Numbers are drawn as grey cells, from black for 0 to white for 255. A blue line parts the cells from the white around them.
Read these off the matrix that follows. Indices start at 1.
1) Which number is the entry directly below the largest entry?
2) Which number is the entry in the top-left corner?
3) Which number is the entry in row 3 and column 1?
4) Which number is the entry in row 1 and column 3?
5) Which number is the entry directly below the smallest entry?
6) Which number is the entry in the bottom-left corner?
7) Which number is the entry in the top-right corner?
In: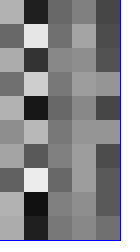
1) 17
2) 178
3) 172
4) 104
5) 31
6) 172
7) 70

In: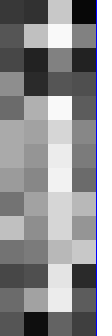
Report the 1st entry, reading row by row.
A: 56
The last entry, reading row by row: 63
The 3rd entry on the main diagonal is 129
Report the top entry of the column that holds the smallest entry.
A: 7
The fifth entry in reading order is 85
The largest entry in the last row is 99
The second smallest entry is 14
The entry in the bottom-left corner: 85
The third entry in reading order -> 200
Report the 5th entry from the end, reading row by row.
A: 92
